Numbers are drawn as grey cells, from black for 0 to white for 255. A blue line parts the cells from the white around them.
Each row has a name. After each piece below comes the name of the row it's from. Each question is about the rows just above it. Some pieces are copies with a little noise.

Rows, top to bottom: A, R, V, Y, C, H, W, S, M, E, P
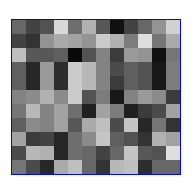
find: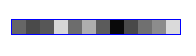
A
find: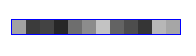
M
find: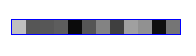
V
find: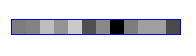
H

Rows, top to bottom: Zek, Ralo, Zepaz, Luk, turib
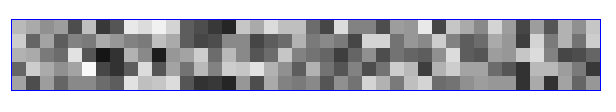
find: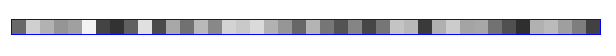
Luk
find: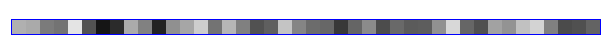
Zepaz
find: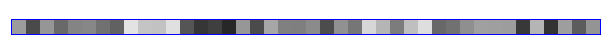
turib
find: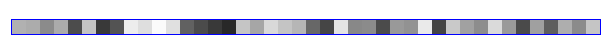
Zek

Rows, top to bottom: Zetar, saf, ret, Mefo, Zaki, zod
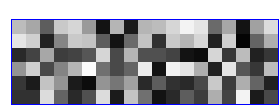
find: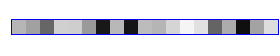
Zetar
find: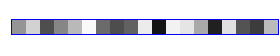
Mefo
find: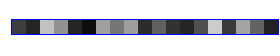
Zaki
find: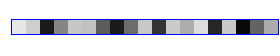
saf

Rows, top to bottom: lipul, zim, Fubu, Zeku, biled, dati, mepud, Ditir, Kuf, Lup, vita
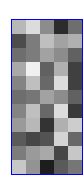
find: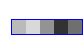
lipul
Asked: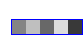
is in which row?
mepud
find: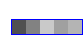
zim
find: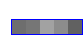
dati

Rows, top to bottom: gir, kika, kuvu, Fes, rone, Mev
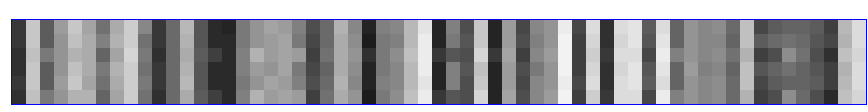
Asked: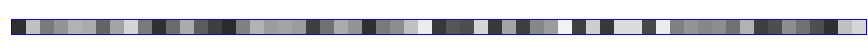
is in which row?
kuvu
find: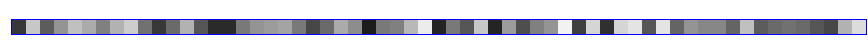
kika
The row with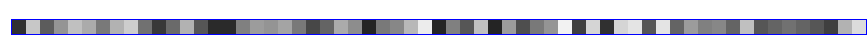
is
Fes
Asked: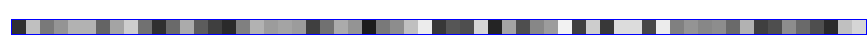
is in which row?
Mev

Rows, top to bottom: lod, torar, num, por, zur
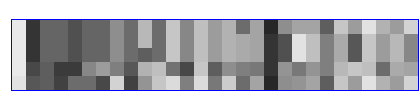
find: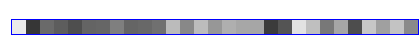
num
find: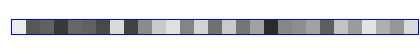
zur
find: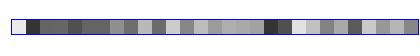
torar
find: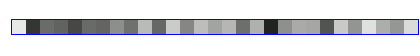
lod

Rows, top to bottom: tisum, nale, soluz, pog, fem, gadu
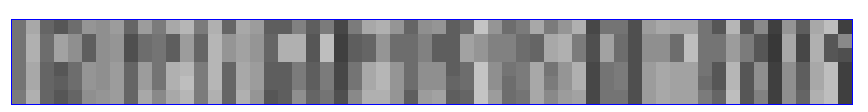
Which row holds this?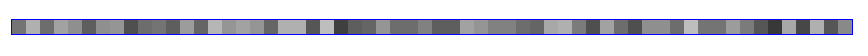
nale
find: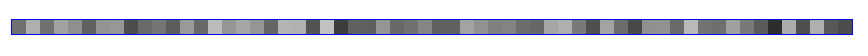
soluz
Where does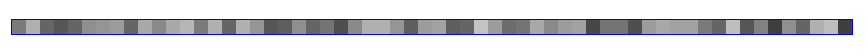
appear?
gadu
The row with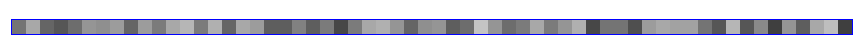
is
tisum
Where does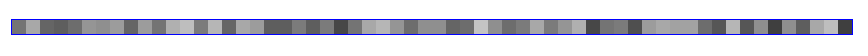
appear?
fem

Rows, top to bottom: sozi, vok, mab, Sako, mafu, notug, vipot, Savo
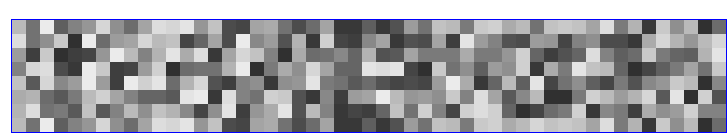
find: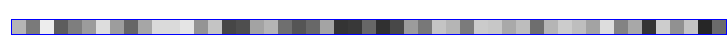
sozi
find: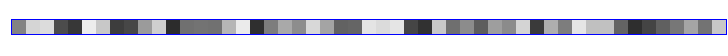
Sako
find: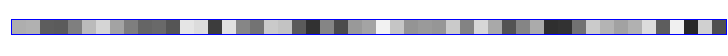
notug
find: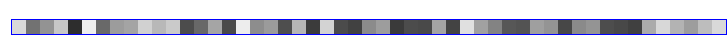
vok

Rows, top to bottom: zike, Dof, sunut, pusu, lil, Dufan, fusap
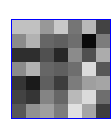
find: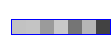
zike
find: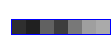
lil

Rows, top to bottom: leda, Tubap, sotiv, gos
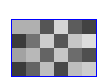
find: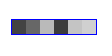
gos
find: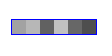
sotiv

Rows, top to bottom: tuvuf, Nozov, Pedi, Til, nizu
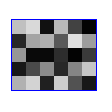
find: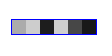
nizu

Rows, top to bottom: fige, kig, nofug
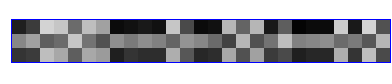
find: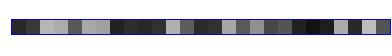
nofug
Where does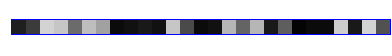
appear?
fige
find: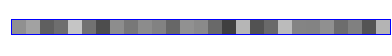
kig

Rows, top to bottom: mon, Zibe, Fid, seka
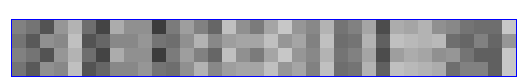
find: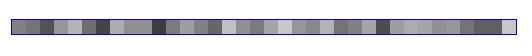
Fid
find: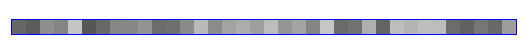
Zibe
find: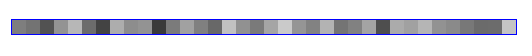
mon
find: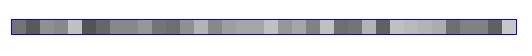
seka
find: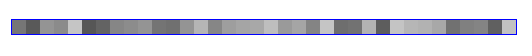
seka

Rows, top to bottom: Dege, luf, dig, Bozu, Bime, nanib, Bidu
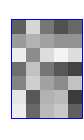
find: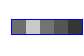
Bozu
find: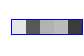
nanib
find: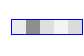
dig

